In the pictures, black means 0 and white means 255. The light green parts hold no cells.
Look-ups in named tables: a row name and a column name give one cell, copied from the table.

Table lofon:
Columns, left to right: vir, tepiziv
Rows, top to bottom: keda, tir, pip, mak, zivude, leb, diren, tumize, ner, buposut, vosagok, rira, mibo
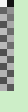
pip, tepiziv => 117
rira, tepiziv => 184
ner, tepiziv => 94
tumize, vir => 79
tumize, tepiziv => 184
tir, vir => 100
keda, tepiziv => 19
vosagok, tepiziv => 85
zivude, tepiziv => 107
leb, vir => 87
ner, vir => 183
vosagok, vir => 179
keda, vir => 244
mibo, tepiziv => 89
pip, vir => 184
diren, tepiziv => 110
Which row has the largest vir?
keda

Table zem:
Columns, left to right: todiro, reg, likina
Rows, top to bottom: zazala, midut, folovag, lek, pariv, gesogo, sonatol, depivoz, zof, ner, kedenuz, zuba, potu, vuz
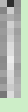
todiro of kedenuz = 162
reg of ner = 228
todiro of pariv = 155
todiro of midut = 133
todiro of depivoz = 155
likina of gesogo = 167
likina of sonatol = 172
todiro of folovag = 161
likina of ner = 157
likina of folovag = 158
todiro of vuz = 119
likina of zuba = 175
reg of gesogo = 206
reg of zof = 236
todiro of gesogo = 149

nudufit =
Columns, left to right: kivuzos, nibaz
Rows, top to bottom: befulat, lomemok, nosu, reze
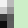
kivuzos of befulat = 242
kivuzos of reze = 13
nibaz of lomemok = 150
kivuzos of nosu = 60
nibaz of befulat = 186
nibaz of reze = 94
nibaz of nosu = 91
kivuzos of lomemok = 202
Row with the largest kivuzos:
befulat

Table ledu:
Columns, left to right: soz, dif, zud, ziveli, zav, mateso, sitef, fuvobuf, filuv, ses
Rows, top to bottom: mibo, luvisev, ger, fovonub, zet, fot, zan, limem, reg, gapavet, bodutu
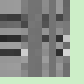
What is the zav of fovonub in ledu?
118
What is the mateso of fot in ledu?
114
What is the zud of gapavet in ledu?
156
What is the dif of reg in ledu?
151
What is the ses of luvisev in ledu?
103
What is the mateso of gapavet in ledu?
113
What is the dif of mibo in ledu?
154
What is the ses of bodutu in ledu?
111
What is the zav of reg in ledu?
115

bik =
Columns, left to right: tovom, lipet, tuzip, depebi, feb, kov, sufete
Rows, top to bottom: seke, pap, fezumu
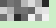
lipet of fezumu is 197
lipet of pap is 176
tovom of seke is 92
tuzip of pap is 111
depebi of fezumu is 100
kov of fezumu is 147
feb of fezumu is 240
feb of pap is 101
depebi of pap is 114
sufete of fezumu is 240
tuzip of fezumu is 44
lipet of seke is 118
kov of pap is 219
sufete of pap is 227
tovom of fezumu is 112

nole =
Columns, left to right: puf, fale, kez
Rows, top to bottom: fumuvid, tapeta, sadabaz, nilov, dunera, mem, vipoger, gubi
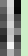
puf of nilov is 91
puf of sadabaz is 74
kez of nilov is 86
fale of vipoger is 244
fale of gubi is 183
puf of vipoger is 76
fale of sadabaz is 196
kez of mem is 54
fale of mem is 200
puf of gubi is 87
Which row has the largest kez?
dunera

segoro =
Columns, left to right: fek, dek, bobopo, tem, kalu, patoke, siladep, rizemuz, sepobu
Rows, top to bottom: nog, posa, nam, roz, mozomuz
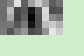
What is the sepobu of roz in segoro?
177
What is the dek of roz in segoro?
119
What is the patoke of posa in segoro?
88
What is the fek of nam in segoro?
109
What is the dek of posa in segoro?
189
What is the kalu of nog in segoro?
160
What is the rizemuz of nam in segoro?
135
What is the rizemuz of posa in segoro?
79

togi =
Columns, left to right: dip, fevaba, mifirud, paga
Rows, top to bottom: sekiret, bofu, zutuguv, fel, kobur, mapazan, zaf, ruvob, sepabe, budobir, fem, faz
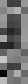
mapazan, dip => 169
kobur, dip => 69
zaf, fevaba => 36
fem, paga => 105
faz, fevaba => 119
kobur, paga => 153
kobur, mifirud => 55
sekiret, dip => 150
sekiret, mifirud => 66
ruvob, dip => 101
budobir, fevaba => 61
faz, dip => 185
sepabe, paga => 131
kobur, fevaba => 38
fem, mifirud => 172
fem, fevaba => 122
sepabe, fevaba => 131
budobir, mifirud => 67
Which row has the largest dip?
sepabe

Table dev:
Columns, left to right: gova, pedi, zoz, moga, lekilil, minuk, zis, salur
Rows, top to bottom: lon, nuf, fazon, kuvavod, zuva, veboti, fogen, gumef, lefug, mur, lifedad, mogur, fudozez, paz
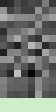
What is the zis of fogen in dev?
44
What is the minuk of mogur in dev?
138
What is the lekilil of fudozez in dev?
69
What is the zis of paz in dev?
84
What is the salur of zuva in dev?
82
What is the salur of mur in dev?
68
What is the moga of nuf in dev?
65
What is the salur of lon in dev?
58
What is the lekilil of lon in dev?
74
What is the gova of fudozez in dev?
124
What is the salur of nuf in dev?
113

